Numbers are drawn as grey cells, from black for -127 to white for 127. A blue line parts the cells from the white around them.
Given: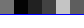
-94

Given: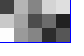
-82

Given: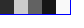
-83

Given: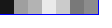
-6

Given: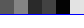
-85

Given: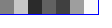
-63

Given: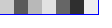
-37

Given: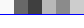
-23

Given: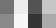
-44

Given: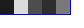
-81
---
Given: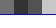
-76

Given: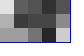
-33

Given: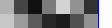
-58

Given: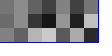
13

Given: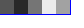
-87

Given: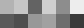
70
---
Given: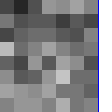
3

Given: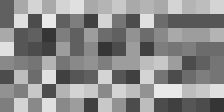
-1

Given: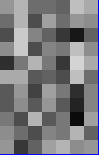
22

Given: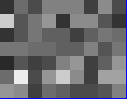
22

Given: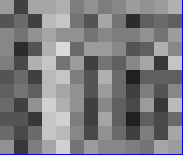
17

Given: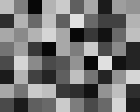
-53

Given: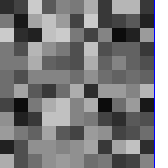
45
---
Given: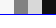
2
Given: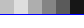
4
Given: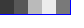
58
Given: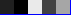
106
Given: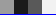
-101
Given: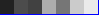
-9
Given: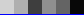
15
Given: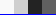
79
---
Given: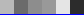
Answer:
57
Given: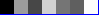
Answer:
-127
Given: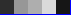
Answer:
-82
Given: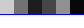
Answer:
77
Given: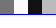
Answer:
-11
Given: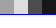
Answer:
34
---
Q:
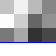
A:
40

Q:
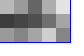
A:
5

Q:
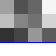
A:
-58

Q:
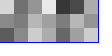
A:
9

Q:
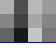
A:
-103

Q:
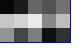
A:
-57

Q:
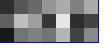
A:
-12

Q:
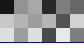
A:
29

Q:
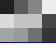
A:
26

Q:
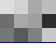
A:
-38
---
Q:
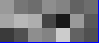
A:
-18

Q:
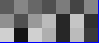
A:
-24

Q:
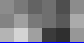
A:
-28

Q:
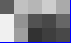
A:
54

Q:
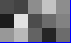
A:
13

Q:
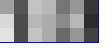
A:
67

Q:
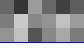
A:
28

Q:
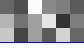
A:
123
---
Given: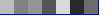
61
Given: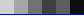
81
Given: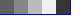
-32
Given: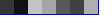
-73
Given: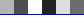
52
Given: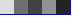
93
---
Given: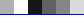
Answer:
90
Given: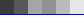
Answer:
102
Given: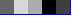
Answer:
-64
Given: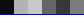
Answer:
-3
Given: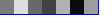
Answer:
29
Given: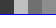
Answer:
13
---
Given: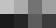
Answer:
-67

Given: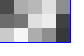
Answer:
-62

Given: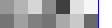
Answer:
-22

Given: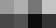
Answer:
-75

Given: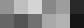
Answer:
-105

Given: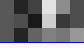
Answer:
-49

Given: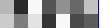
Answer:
-34
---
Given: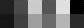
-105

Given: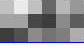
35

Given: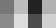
10

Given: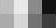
43

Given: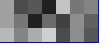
32

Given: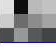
75

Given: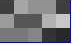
27

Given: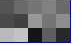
-53

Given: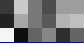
-92
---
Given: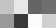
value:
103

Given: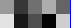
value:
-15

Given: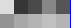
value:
-53

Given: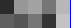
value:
35

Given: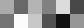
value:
1

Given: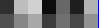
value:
-24

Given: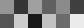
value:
-30

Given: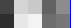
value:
73

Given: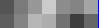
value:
13

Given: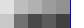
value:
49
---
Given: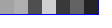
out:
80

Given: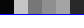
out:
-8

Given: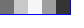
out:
72

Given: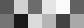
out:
91

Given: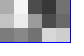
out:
8

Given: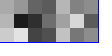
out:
-47

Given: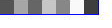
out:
70

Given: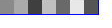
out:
64
